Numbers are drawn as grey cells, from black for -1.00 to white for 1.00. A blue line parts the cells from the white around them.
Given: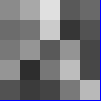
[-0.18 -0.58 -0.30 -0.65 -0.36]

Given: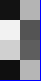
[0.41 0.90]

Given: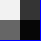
[-0.59 -0.20]

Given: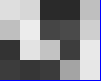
[ 0.50 -0.42  0.53 -0.58]

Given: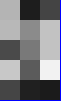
[-0.47  0.09 -0.42]

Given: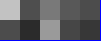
[-0.40 -0.45]

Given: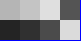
[-0.34 -0.41]

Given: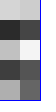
[ 0.61 -0.66]
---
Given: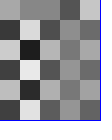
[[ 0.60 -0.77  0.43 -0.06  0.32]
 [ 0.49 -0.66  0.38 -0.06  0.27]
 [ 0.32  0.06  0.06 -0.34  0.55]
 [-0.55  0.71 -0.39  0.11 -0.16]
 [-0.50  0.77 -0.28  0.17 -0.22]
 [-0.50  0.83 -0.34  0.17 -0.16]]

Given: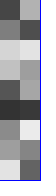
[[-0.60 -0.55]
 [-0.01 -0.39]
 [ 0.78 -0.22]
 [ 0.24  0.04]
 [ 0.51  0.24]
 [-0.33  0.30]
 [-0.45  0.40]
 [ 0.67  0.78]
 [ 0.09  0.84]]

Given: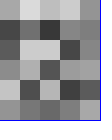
[[ 0.54 -0.39  0.43 -0.50 -0.29]
 [-0.44 -0.12 -0.56  0.05 -0.01]
 [ 0.16 -0.07 -0.18 -0.01  0.32]
 [ 0.10  0.38 -0.34  0.22  0.27]
 [-0.29  0.60  0.60 -0.44  0.05]
 [ 0.32  0.71  0.49  0.60  0.16]]

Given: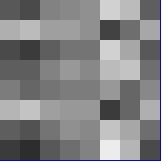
[[-0.54 -0.65 -0.31 -0.14  0.02  0.85  0.42 -0.42]
 [-0.42 -0.54 -0.26 -0.09 -0.09  0.64  0.31 -0.31]
 [-0.31 -0.42  0.02  0.07  0.13  0.64  0.47 -0.26]
 [-0.26 -0.36 -0.09  0.13  0.07  0.53  0.31 -0.14]
 [-0.26 -0.26  0.02  0.19  0.07  0.47  0.53 -0.14]
 [-0.03 -0.20 -0.09 -0.03 -0.03  0.19 -0.20  0.07]
 [ 0.37  0.47  0.25  0.25  0.13 -0.48 -0.14  0.31]
 [ 0.42  0.53  0.25  0.19  0.19 -0.54 -0.20  0.37]]

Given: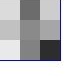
[[ 0.72 -0.15  0.61]
 [ 0.83  0.02 -0.65]
 [ 0.51  0.08  0.30]]

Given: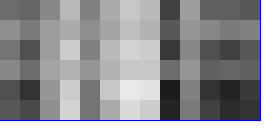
[[-0.37 -0.60  0.17  0.60 -0.10  0.55  0.82  0.77 -0.78  0.01 -0.60 -0.72
  -0.55]
 [-0.31 -0.43  0.12  0.65 -0.10  0.34  0.71  0.60 -0.72 -0.04 -0.49 -0.66
  -0.60]
 [-0.10 -0.37  0.23  0.60  0.01  0.45  0.65  0.60 -0.55  0.06 -0.37 -0.49
  -0.31]
 [-0.15 -0.20  0.06  0.45  0.01  0.34  0.55  0.45 -0.49  0.23 -0.25 -0.25
  -0.31]
 [ 0.06 -0.15  0.29  0.40  0.17  0.40  0.55  0.55 -0.15  0.17 -0.25 -0.20
  -0.25]
 [ 0.12 -0.04  0.23  0.34  0.12  0.29  0.50  0.40 -0.31  0.17  0.06 -0.04
   0.01]]

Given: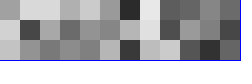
[[ 0.65 -0.44  0.32 -0.16  0.15  0.05  0.43  0.76 -0.39  0.21  0.00 -0.44]
 [ 0.53  0.15 -0.05  0.10  0.00  0.43 -0.55  0.48  0.59 -0.33 -0.61 -0.21]
 [ 0.26  0.70  0.70  0.38  0.59  0.21 -0.66  0.82 -0.27 -0.21  0.05 -0.16]]
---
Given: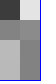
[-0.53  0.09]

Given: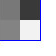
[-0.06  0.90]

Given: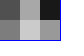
[-0.37  0.59]

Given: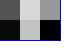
[-0.35  0.53]

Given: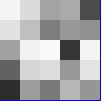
[0.91 0.50 0.96 0.19 0.18]

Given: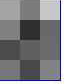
[ 0.28 -0.62 -0.16]

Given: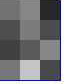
[-0.11 -0.03  0.06]

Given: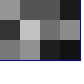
[ 0.18  0.52 -0.76]

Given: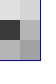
[0.76 0.42]
